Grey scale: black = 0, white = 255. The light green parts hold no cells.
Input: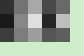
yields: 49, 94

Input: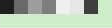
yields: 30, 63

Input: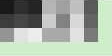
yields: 26, 121

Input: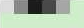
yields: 220, 166

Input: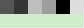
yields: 85, 221

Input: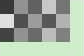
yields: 57, 128

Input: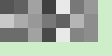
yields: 85, 141

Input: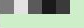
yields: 123, 58

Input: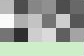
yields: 186, 164
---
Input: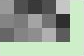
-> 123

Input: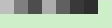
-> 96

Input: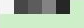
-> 92

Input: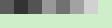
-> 113

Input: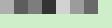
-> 125

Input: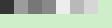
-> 156

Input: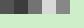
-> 115

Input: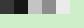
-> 141
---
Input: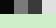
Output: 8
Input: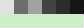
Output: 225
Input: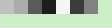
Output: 192
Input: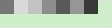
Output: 119
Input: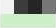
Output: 241
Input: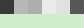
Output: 58
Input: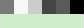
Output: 121
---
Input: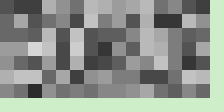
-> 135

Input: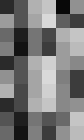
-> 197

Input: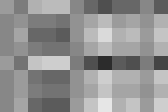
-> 103

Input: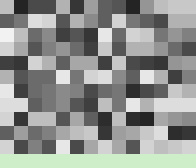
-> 190

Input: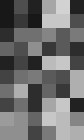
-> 166
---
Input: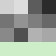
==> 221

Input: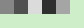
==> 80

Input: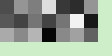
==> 149

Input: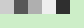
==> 87

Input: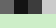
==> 19

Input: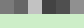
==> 102

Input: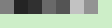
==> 36

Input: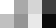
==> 169

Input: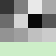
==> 127

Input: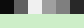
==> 96
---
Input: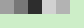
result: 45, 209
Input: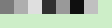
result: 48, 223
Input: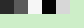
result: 246, 246
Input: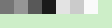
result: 26, 250
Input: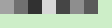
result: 215, 215
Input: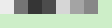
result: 76, 236
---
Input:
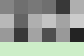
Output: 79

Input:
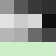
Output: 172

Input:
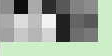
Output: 33

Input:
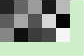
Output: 60

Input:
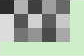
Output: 147

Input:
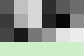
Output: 152
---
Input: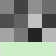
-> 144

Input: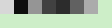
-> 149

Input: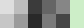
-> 59

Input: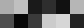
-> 26

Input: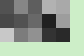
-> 94

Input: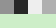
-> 238

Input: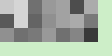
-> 112

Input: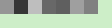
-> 190
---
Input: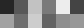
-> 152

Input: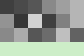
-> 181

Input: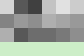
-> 153

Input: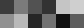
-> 93

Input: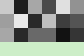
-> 84

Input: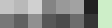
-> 53

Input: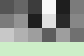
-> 135

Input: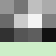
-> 128
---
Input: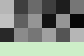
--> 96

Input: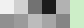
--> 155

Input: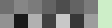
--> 25

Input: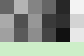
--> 80

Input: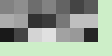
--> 162

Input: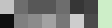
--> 128

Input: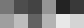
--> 189

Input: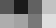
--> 163
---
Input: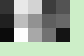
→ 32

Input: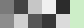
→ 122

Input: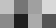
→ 194

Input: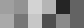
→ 159

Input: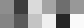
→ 142

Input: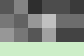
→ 119

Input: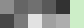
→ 141

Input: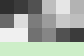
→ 104

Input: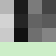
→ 211
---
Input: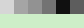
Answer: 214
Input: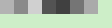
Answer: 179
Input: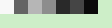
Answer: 248
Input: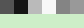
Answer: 84
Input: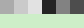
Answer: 171
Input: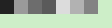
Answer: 34
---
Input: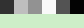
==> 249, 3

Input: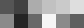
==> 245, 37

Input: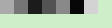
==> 211, 7

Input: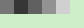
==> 208, 54

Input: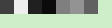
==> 238, 11

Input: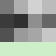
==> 210, 48

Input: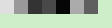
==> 223, 6

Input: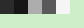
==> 245, 22

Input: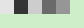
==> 228, 52
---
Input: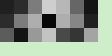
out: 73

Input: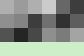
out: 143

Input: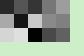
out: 2

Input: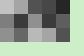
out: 185

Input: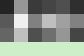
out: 111

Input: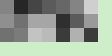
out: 59
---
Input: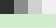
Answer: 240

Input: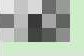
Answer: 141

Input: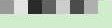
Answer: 176

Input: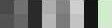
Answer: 22

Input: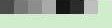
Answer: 191

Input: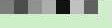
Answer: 96

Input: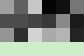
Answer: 36

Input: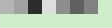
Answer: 129

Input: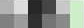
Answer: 138

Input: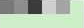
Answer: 164
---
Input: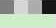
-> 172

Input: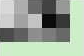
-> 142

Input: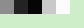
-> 5

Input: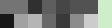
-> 181

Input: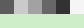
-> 162

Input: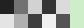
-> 62

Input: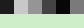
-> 149

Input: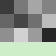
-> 155
